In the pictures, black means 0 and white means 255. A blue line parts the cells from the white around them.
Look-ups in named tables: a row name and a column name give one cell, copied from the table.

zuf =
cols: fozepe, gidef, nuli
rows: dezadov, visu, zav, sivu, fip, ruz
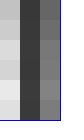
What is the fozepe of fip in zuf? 233
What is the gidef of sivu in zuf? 57
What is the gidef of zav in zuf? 58
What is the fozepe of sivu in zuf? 212
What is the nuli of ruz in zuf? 124
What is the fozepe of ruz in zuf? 224
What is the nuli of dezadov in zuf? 102
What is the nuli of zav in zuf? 120
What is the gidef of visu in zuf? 57
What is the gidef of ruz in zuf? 58
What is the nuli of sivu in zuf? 122
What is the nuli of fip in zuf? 131
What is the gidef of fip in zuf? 59
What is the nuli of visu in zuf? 109
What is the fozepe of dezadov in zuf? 194
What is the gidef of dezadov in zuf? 56
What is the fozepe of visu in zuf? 204
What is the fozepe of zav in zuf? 219

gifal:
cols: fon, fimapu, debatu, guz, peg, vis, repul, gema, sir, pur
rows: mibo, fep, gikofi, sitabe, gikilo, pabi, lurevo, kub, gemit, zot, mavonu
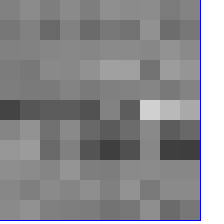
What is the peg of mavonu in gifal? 124
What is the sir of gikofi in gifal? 146
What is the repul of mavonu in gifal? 119
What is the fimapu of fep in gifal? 129
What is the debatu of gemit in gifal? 133
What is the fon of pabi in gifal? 68
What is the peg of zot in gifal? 142
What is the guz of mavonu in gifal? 126
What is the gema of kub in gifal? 135
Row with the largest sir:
pabi

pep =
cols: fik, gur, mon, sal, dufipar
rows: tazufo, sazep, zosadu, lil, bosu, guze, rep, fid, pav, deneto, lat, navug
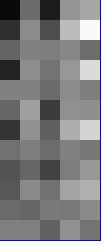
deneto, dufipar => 176
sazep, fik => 47
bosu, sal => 139
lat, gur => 102
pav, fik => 84
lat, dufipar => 138
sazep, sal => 188
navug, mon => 97
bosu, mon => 107
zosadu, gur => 129
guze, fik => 101
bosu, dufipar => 126
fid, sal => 129

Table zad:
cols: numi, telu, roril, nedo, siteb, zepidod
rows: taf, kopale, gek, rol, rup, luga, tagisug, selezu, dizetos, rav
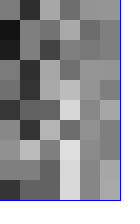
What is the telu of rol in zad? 47
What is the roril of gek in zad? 67
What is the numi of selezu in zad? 145
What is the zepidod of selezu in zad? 127
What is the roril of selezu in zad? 127
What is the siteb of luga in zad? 135
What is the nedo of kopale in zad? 169
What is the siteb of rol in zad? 149
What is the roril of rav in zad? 98
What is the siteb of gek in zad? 120
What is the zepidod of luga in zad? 166
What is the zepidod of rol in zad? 148
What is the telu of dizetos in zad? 127
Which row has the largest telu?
selezu

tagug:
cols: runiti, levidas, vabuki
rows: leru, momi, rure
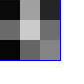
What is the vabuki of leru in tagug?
36
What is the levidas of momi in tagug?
203
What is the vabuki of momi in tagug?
110
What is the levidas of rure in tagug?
101
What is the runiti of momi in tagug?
106
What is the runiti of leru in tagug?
9
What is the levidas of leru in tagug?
161
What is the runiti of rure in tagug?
6
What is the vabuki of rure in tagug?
132

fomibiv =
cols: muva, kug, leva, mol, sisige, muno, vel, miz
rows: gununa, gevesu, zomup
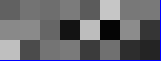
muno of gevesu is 5
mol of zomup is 122
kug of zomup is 75
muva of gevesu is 137
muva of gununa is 97
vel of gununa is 120
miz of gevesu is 53
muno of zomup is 112
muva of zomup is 191
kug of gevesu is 138
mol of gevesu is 19
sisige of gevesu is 189
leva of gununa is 110
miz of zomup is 36
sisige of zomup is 59
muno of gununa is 198
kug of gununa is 115
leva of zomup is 116
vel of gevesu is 140
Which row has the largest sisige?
gevesu

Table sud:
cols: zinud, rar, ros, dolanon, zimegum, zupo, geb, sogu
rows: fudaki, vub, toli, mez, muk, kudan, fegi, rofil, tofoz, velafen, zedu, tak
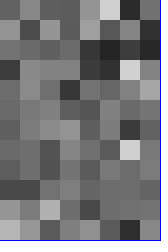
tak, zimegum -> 144
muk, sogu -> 166
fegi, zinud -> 95
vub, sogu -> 48
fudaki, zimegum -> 148
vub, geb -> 132
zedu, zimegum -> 73

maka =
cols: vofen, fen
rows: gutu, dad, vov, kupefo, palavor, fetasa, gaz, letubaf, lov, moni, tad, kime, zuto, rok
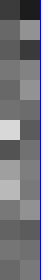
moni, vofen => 185
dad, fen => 146
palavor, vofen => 104
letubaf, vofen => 83
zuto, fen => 112
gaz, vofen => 216
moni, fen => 121
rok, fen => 121
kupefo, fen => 130
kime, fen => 92
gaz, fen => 91
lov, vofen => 159
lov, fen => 126
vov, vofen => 92
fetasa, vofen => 113
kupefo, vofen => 119
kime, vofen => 99
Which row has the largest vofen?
gaz

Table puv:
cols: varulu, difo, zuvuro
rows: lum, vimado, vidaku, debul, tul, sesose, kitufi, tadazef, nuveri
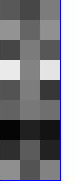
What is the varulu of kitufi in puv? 5
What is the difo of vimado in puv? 101
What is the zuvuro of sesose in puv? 111
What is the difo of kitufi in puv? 32
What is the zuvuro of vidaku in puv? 87
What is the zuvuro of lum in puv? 124
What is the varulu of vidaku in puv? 70
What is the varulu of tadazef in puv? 46
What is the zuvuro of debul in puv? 228
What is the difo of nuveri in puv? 83
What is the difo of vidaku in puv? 123
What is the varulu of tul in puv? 83
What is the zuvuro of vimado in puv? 144
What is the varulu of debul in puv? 234
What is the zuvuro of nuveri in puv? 130
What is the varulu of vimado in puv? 147

